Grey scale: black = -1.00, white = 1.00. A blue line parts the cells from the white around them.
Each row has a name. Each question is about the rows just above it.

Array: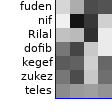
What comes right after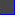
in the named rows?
[0.57]
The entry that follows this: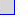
[0.36]
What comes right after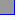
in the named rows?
[0.25]

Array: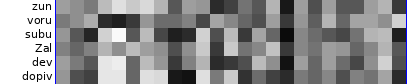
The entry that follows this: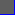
[0.41]
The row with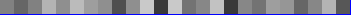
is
Zal
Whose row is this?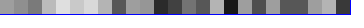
zun
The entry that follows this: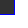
[-0.15]
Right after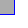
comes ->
[-0.66]
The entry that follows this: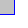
[-0.55]

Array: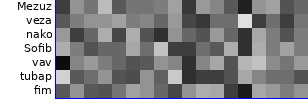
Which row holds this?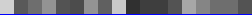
tubap
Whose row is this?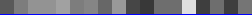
veza
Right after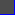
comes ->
[0.15]
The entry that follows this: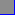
[-0.08]
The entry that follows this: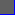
[0.58]

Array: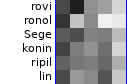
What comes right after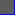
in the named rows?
[-0.38]
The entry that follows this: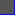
[0.57]
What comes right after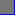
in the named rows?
[-0.02]
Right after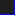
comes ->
[0.14]
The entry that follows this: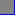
[-0.02]
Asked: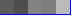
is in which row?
Sege
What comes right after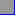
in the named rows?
[0.08]

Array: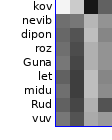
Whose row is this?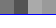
vuv
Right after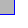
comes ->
[0.15]
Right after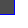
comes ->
[0.38]
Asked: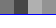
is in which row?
Guna
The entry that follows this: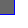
[-0.35]

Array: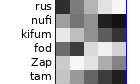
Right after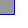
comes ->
[-0.21]
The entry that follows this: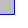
[0.14]

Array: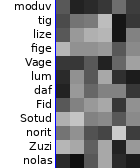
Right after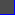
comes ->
[-0.09]
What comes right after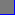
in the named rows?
[0.48]
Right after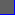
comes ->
[0.32]
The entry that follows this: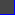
[0.60]
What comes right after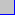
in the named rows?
[0.02]
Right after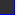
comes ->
[-0.78]

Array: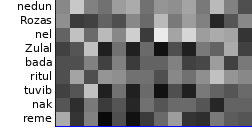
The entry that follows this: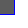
[-0.33]
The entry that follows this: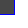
[0.23]

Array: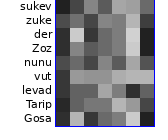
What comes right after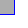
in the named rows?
[0.42]
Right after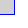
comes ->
[-0.74]
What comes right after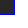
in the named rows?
[-0.23]
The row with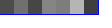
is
zuke
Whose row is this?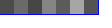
nunu

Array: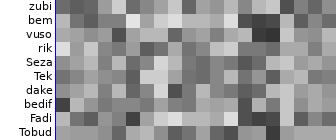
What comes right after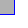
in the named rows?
[-0.05]
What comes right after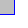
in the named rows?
[0.61]
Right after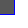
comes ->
[-0.15]

